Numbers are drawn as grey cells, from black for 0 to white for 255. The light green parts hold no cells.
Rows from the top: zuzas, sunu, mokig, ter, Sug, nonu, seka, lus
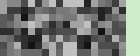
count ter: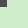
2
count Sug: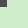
6
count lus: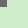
6
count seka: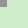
2
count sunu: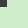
5
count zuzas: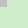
5

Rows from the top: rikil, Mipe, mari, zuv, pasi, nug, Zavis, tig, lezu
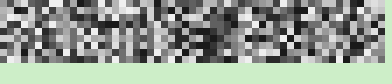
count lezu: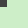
3
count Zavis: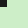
5
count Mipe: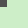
4
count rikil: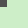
8
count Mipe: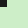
6
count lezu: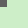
7
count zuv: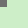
6

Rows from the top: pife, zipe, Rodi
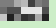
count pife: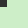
0
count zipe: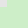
3
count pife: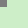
3
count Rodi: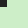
2
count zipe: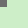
1
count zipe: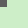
0
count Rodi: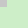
1

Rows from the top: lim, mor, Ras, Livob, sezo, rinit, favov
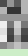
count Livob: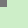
2
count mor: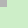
2
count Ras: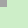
0
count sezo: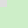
1
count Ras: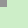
4
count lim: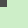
1

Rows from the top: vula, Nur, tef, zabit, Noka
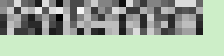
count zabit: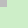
12
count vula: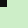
2
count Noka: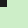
6
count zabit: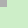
2
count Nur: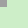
0
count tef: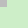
1

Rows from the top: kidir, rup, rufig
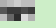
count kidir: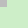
3
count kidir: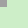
0
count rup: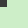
3
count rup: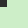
0

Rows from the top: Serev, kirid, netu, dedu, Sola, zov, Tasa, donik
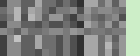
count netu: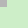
2
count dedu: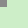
3
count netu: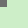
1
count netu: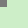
3
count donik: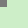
2

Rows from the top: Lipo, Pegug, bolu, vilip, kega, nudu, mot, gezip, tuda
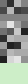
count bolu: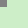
4
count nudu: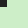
0
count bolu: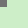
0

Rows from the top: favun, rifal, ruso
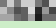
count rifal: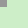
1
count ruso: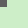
1
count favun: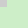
4
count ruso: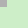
0
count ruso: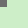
3
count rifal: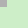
0

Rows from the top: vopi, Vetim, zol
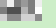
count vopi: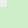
2
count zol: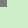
0

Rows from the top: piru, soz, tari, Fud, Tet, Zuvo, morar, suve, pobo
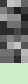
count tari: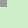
0
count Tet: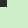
3
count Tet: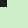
0
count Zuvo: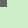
2
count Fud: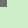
2

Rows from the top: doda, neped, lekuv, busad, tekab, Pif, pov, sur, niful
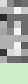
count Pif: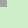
0
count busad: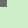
2
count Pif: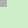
4
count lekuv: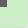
0

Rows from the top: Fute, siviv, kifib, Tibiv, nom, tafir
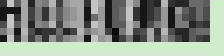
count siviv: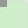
5
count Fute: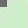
2

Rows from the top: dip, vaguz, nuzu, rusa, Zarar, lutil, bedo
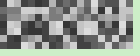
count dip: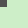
5
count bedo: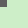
2

